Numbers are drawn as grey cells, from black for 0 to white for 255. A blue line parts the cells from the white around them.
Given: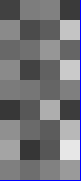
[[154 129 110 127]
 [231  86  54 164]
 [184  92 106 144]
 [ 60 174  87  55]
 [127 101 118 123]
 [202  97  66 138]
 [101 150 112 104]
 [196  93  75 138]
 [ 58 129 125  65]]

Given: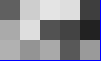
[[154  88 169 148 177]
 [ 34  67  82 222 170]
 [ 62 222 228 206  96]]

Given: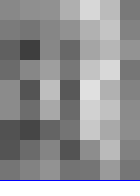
[[118 154 117 115 146 130 117]
 [129 186 141  83 132 107  84]
 [141 169 200 116 100  70  82]
 [139 193 209 106 168 109 139]
 [130 177 224  88 190  84 139]
 [118 216 195 119 158 135 107]
 [147 182 165 104 135  62  96]
 [130 196 177 145 134 117 123]
 [121 187 215 175 145 143 136]]

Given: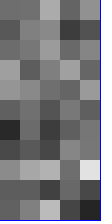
[[ 37  69 187 128  97]
 [ 72 104  65  93  93]
 [226 110 178 167 139]
 [119 134  71  89  73]
 [118  95  61 107  41]
 [ 95 120  84 112  96]
 [154 101 111 137 149]
 [102 160 127  93 159]
 [133 105 155 119 108]
 [ 82  61 137 128  88]
 [145 100 171 112 110]]

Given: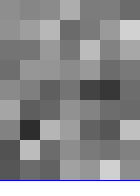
[[141 208 150 161  98 107  86]
 [129 115 122 141 108 188  82]
 [192  86  98 158 181  45 130]
 [106 109 131 145 102  94 165]
 [109  55  67 116  95 127 138]
 [121 108 153 139 149 150 110]
 [167 130 187 118 153 117 116]
 [209 154 122 107 183 158 145]
 [107 125 124 173 139 134 142]]

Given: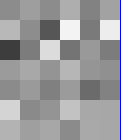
[[167 169 139 167 159 179]
 [167 168 194 148 138 212]
 [130 107 155 128 154 139]
 [144 149 182 148 168 155]
 [124 153 116 220 124  61]
 [237 122 243  86 141 184]
 [162 130 174 140 158 140]]

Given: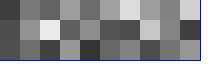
[[150 116  77 130 103  51 151  65 110  79]
 [ 63 132 198  77  84 142  95 234 147  77]
 [209 130 157 220 161 108 158  99 121  62]]

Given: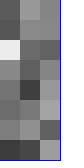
[[157  71  60]
 [ 97 145 125]
 [164 120 108]
 [152  63 115]
 [133  95 136]
 [ 98 107 236]
 [135 137  85]
 [133 153  90]]

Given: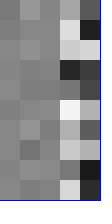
[[ 44 215 130 125 136]
 [ 25 120 137 141 132]
 [178 201 133 117 134]
 [ 93 176 127 147 134]
 [178 244 138 134 128]
 [ 70 119 125 126 137]
 [ 61  39 131 128 133]
 [213 205 134 144 135]
 [ 32 221 135 134 126]
 [ 89 166 133 150 121]]
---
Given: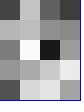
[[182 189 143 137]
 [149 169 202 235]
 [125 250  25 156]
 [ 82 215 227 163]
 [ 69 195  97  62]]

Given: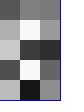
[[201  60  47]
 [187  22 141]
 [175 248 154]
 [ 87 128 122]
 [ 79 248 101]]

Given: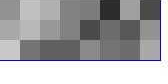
[[200 116  96  96 138 116 109 168]
 [168 184 152 130  75 109  88 146]
 [146 192 176 130 124  45 160  75]]

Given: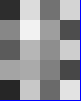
[[164 170 128  71]
 [135 242 158  77]
 [ 91 182 142 206]
 [ 45 220 114 212]
 [ 38 200 106 227]]

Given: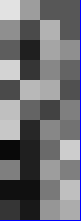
[[226 157  87  87]
 [211  53 135 100]
 [199  39 135 114]
 [191 100  66 127]
 [143  74 178  87]
 [127  31 157 127]
 [ 93  31 165 143]
 [ 74 184 172  80]
 [ 53  24 150 172]
 [ 16  16 121 191]
 [  9  31 106 205]]

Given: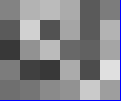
[[131 179 187 171  90 124]
 [124  64  56 171  76 224]
 [111 117 138 146 202 158]
 [ 90 209  82 165  90 179]
 [ 56 146 187 104  97 165]]
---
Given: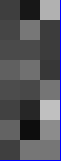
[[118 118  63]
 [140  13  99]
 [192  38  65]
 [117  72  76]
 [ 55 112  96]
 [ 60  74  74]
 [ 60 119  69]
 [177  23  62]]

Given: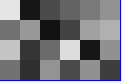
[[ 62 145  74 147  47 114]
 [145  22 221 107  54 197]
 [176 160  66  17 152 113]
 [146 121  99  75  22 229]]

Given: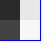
[[247  66]
 [232  42]]

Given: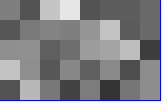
[[141 118  52 124  67 120 184  82]
 [141  78 137  96 135  87 142 195]
 [ 61 189 164 156 110  95 144 143]
 [105  91 194 149 127 131 121  86]
 [105  93  93  83 230 197  83 127]]

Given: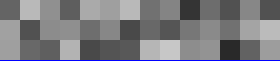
[[157  98  41 147 141 199 182  88  84  73 179  95 104 159]
 [187 164 113 138 119  85 104  73 135 110 143 140  81 161]
 [ 81 135  81 109  52 132 113 185 159 170  94 144 185 100]]

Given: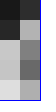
[[175 222]
 [105 197]
 [128 200]
 [179  39]
 [ 45  24]]

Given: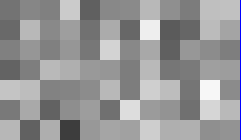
[[147 143 176 175 206 161 165 152  61 174  97 183]
 [185 214 112 147 155 221 112 157 142  98 169 121]
 [139 247 117 189 207 125 184 140 132 130 189 196]
 [157 159 122 118 185 125 150 153 175 185 126  99]
 [126 140 151  96 168 136 211 119 150 128 150 128]
 [164 187 102  91 238 103 171 113 158 137 184 105]
 [193 191 124 143 184 138 136  96 203 128 134 115]]
